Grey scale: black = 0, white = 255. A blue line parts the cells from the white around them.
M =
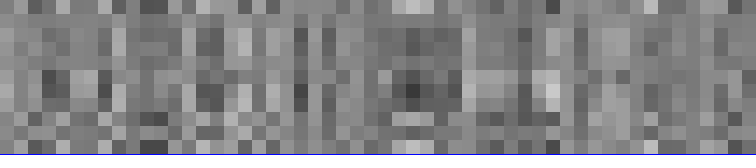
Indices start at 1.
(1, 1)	127
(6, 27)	113
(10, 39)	120
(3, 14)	163
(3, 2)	137
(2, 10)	126
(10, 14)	154
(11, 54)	112
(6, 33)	93
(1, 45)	122
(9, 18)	137
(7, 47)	100
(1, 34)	130
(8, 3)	144
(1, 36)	98
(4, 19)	119
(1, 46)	144
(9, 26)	138
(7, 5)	93
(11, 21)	145
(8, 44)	160
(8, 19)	113
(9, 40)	91
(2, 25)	135
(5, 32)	113
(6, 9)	136
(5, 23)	143
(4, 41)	140
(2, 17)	147
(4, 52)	105
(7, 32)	101
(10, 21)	133
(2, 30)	123
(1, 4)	114
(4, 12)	126
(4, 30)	88
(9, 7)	108
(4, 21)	140

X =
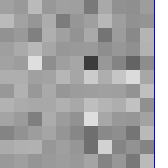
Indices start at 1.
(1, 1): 161
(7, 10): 147
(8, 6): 168
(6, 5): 182
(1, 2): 153
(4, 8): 142
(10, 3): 157
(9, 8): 167
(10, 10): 117
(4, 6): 153
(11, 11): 132
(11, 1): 171
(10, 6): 135
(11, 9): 133
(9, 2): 155
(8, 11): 144
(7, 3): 152
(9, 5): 156
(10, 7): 111
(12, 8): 132
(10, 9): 142
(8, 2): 171
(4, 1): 159
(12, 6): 153
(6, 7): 203
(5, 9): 132
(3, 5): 160
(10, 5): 149
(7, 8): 160
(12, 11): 186
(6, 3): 160
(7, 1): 152

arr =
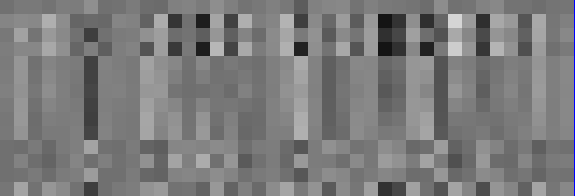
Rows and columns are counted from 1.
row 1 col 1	113
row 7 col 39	155
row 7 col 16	117
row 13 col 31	110
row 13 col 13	131
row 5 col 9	125
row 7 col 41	135
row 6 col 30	150
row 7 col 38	117
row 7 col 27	136
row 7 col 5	127
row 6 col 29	106
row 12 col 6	133
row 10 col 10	120
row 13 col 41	114
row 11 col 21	107
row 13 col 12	99
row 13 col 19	122
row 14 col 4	150
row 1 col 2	121
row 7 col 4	142
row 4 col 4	168
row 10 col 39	140
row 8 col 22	163
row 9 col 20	129
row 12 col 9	113
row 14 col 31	113
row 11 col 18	111
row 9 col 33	120
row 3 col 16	150
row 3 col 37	136
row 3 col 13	109
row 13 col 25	135
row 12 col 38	134
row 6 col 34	128
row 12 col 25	111
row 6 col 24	94

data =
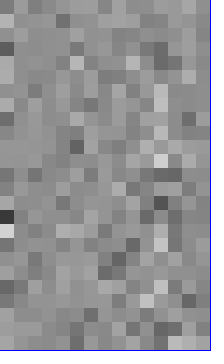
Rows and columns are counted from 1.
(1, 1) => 124
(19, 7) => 154
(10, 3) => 151
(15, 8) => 148
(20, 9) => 120
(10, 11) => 142
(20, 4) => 137
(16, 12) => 139
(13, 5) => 141
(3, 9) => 131
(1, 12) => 156
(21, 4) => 141
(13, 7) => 124
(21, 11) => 144
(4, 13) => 150
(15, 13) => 128
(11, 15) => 153
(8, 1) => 171
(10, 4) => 146
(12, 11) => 154
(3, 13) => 143
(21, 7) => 151
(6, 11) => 156
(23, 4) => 146
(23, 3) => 141
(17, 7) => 156
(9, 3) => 152
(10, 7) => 158
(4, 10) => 145
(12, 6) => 142
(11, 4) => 147
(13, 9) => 136
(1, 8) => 134
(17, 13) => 120
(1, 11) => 142
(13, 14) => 141
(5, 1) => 170
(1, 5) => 149

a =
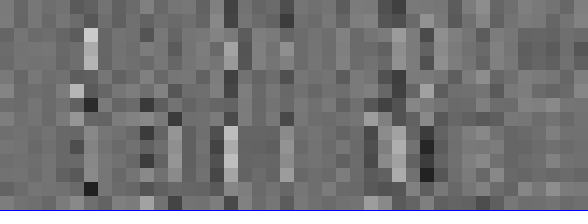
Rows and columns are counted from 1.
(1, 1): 122
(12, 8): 119
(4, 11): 124
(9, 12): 121
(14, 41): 123
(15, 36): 95
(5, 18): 85
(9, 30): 97
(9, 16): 123
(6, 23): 113
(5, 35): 100
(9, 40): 115
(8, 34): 107
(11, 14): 96
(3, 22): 108
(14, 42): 121
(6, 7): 96
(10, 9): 113
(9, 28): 128
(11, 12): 110
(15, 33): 100
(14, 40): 142
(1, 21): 78
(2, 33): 89
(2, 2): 102
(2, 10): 112
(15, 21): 92
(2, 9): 96
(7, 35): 116
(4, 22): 108
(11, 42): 111
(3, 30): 124
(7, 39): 107
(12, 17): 190
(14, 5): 113
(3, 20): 122
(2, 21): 60
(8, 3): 117
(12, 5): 104
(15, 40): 115

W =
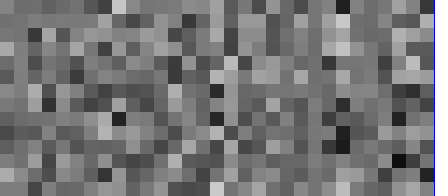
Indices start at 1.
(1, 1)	131
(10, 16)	178
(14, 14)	73
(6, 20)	155
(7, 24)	104
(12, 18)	109
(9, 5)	128
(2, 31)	176
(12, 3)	156
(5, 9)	95
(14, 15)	78
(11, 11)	106
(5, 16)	100
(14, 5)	103
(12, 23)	124
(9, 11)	122
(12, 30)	62
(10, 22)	97
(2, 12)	145
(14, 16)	202
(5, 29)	129
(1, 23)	118
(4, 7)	119
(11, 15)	113
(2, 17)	96
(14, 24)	142
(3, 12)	145
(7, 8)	66
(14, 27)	102
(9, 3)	112
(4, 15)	123
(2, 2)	115
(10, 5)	89
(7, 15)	106
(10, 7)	127
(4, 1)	168
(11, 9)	102
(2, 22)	160
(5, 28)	63

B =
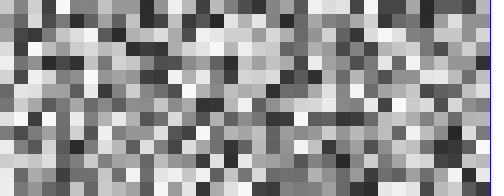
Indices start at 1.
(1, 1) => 200
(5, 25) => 141
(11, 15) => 166
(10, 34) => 220
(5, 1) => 238
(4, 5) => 154
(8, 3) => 168
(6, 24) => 176
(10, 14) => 66
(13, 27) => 61
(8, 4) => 91
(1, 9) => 152
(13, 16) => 96
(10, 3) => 123
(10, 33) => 39
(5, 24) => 161
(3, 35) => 212
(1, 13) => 239
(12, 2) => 211
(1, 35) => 184
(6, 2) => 73
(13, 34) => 48
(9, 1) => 223
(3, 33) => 199
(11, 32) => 50
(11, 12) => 127
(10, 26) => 184
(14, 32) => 186
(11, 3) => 88
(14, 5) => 86
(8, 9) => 94
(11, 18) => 99
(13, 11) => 109
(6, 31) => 229
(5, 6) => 49
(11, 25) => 125
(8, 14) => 170

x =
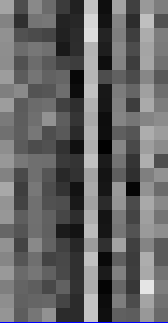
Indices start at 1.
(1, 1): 164
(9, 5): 94
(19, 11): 173
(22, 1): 142
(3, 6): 44
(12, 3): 111
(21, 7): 172
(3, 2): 81
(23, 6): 43
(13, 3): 111
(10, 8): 14
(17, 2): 84
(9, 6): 53
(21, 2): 100
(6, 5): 102
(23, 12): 105
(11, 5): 50
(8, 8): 23
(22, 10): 76
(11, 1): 142
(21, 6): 50
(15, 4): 81
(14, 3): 120
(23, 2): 93
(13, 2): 74
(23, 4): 146
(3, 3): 75
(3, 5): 33
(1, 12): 125
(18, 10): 64
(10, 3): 119
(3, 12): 125
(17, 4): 96
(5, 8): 14
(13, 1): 130
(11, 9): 134
